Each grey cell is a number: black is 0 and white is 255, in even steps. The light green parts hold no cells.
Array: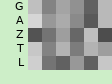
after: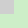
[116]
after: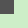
[116]
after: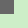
[191]
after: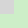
[152]
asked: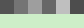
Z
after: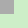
[138]

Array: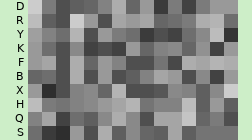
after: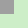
[130]
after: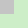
[102]
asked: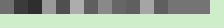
S
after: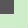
[137]
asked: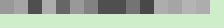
F
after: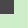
[173]
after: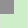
[66]

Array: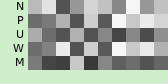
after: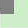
[234]
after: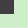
[200]
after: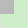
[226]
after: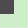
[143]
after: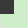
[135]

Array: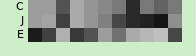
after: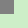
[70]
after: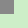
[120]
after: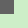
[120]
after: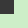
[83]
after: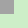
[64]
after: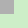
[56]

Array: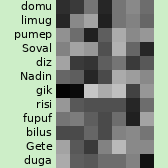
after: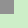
[109]
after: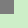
[94]
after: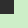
[58]
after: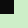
[198]
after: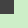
[151]

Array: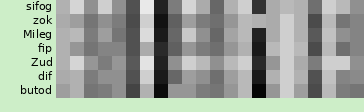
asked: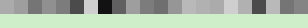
zok
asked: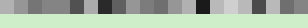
fip
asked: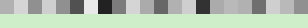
sifog
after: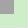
[185]
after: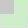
[144]

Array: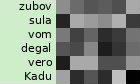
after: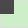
[134]
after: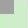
[44]
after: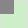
[29]
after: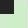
[169]
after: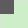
[79]

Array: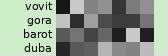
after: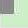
[130]
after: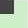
[102]
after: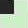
[89]

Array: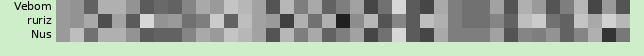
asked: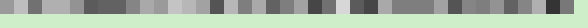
Nus
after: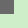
[98]
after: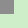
[183]

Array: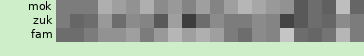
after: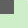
[190]
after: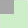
[153]
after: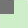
[182]

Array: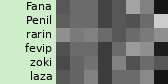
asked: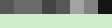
Fana
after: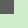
[107]
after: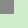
[21]
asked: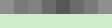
rarin
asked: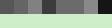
laza
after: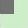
[60]

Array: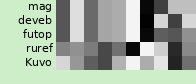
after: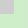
[41]
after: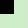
[214]

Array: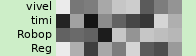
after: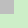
[183]
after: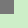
[125]
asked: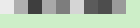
Reg
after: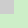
[91]

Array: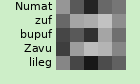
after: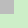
[180]
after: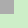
[194]
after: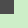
[97]

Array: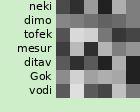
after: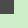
[47]
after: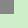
[126]
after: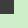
[186]
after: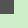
[217]

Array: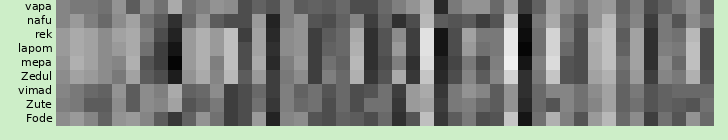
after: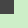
[121]
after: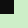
[113]

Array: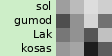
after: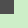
[146]
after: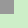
[165]
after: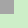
[29]
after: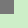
[146]
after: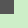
[193]
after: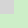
[113]

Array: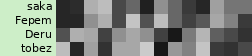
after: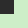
[175]
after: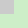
[24]
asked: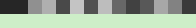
Fepem
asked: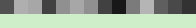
Deru
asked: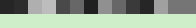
saka
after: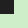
[144]
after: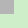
[95]

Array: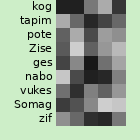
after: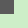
[206]
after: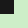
[112]

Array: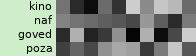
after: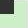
[205]
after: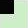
[176]
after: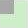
[160]
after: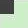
[101]
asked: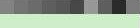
naf

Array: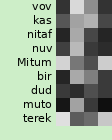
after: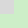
[142]
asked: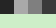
bir
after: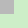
[58]
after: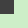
[185]

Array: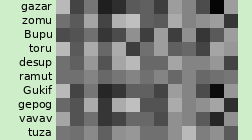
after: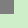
[144]
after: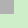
[191]
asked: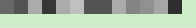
gepog
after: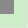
[96]

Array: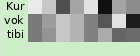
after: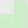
[199]
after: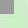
[199]

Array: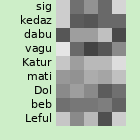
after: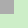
[165]
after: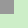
[146]
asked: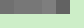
beb
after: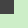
[86]

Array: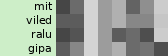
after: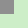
[204]
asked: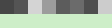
ralu
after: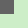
[143]
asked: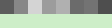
gipa
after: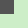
[212]

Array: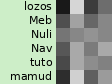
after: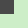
[169]
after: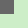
[135]
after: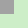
[103]
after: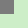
[169]
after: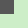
[169]
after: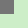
[135]

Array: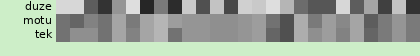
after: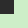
[201]
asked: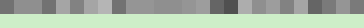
tek
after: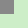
[165]
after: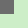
[86]

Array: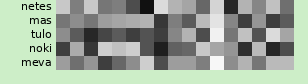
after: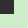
[186]
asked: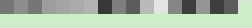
mas
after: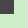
[91]

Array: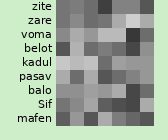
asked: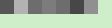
belot
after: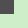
[71]
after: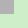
[109]
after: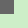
[86]
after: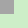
[94]

